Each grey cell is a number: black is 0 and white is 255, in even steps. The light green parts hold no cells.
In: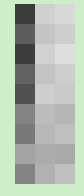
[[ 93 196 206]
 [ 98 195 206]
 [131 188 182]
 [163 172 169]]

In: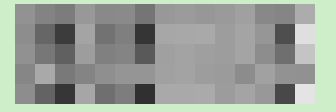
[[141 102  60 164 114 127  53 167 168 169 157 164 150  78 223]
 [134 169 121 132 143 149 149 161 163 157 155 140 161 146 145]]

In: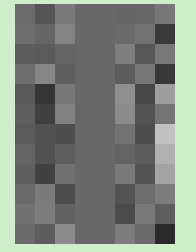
[[111 101 132 104 104 106 114  58]
 [109 134  95 104 104  92 118  56]
 [ 95  64 130 103 103 139  83 116]
 [100  82  95 104 104  99  92 177]
 [105 123  77 104 104  83 109 125]
 [106  93 140 104 104 125 106  41]]

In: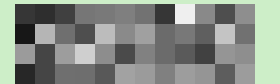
[[ 23 181 111  78 188 138 160 107 120  95 196 113]
 [ 39  69 111 110  88 162 155 128 157 149  93 156]]

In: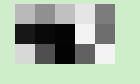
[[ 23   9   4 243 110]]

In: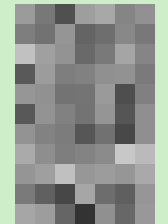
[[126 114 149 100 110 136 120]
 [ 89 156 126 129 144 146 122]
 [ 88 147 129 115 149  85 143]
 [170 142 126 131 139 200 186]
 [122  96  71 166 109  95 150]]

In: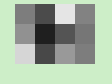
[[145  31  84 118]]
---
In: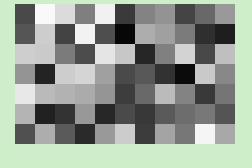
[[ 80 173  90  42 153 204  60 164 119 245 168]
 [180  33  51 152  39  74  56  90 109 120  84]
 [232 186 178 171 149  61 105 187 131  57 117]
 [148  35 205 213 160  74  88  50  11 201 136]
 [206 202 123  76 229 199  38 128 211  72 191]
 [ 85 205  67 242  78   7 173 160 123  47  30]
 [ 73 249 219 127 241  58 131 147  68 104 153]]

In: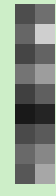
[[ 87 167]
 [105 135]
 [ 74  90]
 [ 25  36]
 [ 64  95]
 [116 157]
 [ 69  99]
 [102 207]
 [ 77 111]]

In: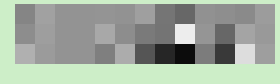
[[176 155 147 147 127 172  85  38  12 124  57 221 158]
 [141 158 147 147 168 141 122 116 237 149 103 164 153]
 [133 161 147 147 148 146 159 117 103 145 142 138 156]]

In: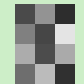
[[110 187  48]
 [172  76 170]
 [128  70 228]
 [ 74 147  45]]

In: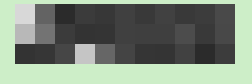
[[ 51  54  70 197 102  68  53  52  65  43  60]
 [184 115  59  51  52  64  63  63  76  57  72]
 [216  99  43  59  55  64  57  65  57  60  73]]

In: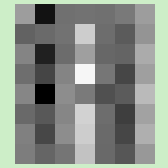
[[125 101 117 194 105  86 152]
 [128  71 141 205 106  70 175]
 [105  88 134 210 109  62 162]
 [134   0 141 122  80  91 186]
 [110  69 132 246 118  70 159]
 [132  32 108 159 103 100 171]
 [ 98 106 114 205 109  91 148]
 [157  18 112 114 112 121 157]]

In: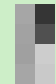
[[166 201]
 [160 205]
 [162  80]
 [166  53]]
